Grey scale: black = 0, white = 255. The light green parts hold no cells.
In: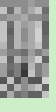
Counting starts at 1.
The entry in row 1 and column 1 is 141
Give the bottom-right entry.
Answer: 195
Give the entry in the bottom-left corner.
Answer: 97
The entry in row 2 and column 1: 195
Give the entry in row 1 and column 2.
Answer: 141
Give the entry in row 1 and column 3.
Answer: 141
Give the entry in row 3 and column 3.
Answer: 157
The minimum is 55
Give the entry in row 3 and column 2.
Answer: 157
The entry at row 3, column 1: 141
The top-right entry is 141
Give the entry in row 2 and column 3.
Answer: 182
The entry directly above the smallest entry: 69
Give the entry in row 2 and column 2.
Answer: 110

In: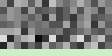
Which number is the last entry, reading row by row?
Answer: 109
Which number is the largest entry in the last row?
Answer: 192
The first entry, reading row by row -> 151
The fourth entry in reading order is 163
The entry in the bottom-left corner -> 38
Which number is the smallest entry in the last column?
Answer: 83
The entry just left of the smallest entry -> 192
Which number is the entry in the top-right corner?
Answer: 123
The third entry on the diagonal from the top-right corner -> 83
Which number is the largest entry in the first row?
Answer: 192
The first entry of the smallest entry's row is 220
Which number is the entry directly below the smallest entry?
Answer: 68
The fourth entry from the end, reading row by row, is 163
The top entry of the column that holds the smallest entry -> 163
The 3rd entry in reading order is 176
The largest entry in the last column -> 135
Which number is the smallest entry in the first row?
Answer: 54
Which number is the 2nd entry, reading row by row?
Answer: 68
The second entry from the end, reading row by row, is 68

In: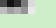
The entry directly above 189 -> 74
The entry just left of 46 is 19
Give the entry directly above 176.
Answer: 46

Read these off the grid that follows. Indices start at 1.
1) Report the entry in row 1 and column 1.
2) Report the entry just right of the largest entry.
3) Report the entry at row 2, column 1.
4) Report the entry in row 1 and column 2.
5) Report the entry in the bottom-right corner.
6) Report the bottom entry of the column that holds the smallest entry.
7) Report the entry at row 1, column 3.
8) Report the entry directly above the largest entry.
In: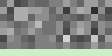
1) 102
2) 87
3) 158
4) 158
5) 127
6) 158
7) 72
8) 72

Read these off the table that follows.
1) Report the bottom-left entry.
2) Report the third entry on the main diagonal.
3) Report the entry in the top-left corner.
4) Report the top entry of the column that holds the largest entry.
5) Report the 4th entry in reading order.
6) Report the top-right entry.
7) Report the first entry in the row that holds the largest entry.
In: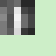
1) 122
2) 242
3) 81
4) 109
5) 39
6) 39
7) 137

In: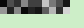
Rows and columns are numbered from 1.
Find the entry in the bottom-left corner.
150
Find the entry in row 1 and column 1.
8
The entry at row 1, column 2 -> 78
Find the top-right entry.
22

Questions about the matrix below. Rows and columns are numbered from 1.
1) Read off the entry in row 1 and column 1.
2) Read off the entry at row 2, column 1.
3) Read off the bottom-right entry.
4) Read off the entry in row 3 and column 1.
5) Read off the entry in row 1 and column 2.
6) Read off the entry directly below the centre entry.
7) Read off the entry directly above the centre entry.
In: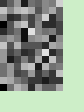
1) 56
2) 195
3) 168
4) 137
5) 98
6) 56
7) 137

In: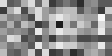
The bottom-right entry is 90
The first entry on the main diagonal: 219
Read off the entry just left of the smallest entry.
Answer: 189
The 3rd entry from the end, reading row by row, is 174
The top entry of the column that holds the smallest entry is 90
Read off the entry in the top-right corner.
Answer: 90
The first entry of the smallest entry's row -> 118
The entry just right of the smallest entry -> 189
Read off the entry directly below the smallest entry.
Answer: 232
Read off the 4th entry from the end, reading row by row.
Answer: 158
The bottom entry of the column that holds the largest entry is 142
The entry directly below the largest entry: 219
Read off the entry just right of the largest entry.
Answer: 118
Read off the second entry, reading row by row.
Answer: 90
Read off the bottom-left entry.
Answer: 189
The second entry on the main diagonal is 174
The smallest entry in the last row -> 44
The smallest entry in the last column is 74
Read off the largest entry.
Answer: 248
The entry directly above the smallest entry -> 232
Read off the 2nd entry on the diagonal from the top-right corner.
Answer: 59
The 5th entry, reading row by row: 219
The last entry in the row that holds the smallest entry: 158
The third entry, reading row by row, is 104
